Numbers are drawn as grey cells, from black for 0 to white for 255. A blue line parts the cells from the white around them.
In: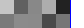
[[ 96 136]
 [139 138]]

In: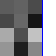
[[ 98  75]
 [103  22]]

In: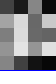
[[ 25 134]
 [217 104]]

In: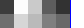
[[253 202]
 [214 186]]

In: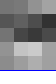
[[121 146]
 [ 96  77]]

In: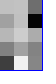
[[194 110]
 [192   5]]
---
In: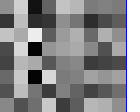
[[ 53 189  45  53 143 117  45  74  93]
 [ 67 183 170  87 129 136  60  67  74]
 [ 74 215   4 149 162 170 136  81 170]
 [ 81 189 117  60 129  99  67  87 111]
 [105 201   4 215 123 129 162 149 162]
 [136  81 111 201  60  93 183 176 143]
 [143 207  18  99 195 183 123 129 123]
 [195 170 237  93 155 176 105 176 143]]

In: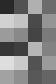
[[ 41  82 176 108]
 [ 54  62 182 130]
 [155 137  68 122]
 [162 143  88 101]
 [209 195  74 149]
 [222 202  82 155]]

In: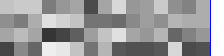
[[ 68 137 102 238 231 195 116 181  88  81  81  88 216  75  81]
 [143 124 173 224 210 195 116 116 108 137 158 143 181 173 173]
 [165 187 165  53  68  95 158 195 224 165 151 181 102 130 151]
 [195 202 202 124 151 165  75 165 216 151 158 202 143 130 173]]

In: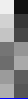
[[109 169]
 [117 149]
 [155  94]
 [175  86]
 [196  70]
 [210  55]
 [239  17]]

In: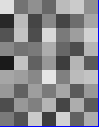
[[ 26 195  97 152  61 181  90]
 [ 40 187  69 136  69 109 166]
 [ 77 152 128 181  69 173  90]
 [ 83 195  77 217 122 158 210]
 [122  83 203  61 210  97 173]
 [136 115 122 173 103  77 181]
 [152  97 158 122 166  90 152]
 [166 158 136 229 128 187 195]
 [223 115 144 103 187 203 144]]

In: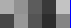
[[ 71 152  84  45 133]
 [174 146  92  57 195]]

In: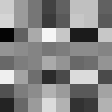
[[  4  97 170 245 199  27  27 199]
 [ 35 104 155 219 178  50  58 178]
 [ 81 125 140 178 155  89  89 163]
 [104 125 132 170 148 104 110 148]
 [148 140 132 118 125 140 140 132]
 [205 155 118  66  97 192 192  97]
 [213 155 118  58  89 199 192  89]
 [239 163 110  43  74 219 219  74]]
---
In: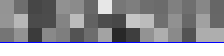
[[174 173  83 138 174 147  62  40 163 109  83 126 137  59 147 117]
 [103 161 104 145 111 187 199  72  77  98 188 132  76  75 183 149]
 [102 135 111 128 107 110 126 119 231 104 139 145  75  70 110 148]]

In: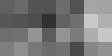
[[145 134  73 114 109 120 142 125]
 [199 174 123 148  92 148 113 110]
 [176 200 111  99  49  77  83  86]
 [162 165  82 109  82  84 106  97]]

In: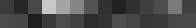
[[ 74  71  58  56  70  77  51  45  66  77  58  30  71  75]
 [ 64 122  78  64  49  34  48  84 133 164 200  73  39  60]]

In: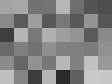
[[199 201  96  42 181  60 133 191]
 [152 193 129 183 119 146 102 139]
 [145 123 127 128 143 114 127 106]
 [138  91 148 158 176 121 180  62]
 [ 86 148  89 120  89 159  90 137]
 [ 78  84 110 182 116 114 167 163]]

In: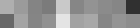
[[141 148 134 168 162 228 145 133 164 104]
 [ 48 134 139 147 134 201 123 132 155 175]]

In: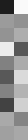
[[168 160]
 [132 169]
 [208  66]
 [179 131]
 [218  88]
 [171 129]
 [ 87 236]
 [173 147]
 [145 155]
 [250  29]]

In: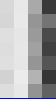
[[ 97 147 231 221]
 [ 54 179 235 210]
 [ 85 149 230 223]
 [ 64 161 231 221]
 [ 74 154 230 223]
 [116 149 233 214]
 [ 57 169 232 216]]

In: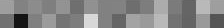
[[ 85 153 100 114 185 154 163 101 129 216 125 116 155 128  20 113]
 [158 185 101 123 172 125 110 130 129 145 111 147 127 140 130 158]]
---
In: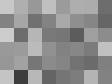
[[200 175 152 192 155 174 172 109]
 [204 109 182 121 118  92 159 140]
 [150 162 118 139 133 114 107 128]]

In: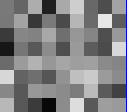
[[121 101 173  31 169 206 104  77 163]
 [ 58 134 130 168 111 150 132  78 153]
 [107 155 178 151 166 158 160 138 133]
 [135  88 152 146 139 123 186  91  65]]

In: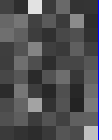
[[ 66  46 226  59 105  51  52]
 [111  96  61  48  72  80  49]
 [ 61 111  78  45  71  70  86]
 [ 43 119  61  39  79  39 110]
 [ 80  94  60  83  65  96  97]]

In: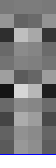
[[121 124 124 121]
 [ 46 191 168  53]
 [115 130 127 116]
 [ 20 214 183  30]
 [ 68 172 157  73]
 [ 90 152 142  93]]

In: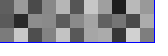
[[ 95 154  74 136 182  85 199 159  29 185 153]
 [123 200  78 131 195  88 166 171  55 209 126]]

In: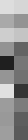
[[221 214]
 [206 196]
 [ 31 118]
 [224  53]
 [153  94]]

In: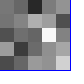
[[119 103  40 124 147]
 [ 80 111 101 248 130]
 [ 75 102 154 146 209]]

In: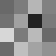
[[105 124 182 129]
 [215 123 186 106]]

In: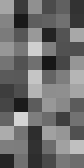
[[166  58 144  75  96  50]
 [123  86 153  35  83 168]
 [116  82 112  23  70 150]
 [ 61  78 181 142 143 165]
 [100 212 126 108  62 114]
 [126 125  49 109 161 192]]
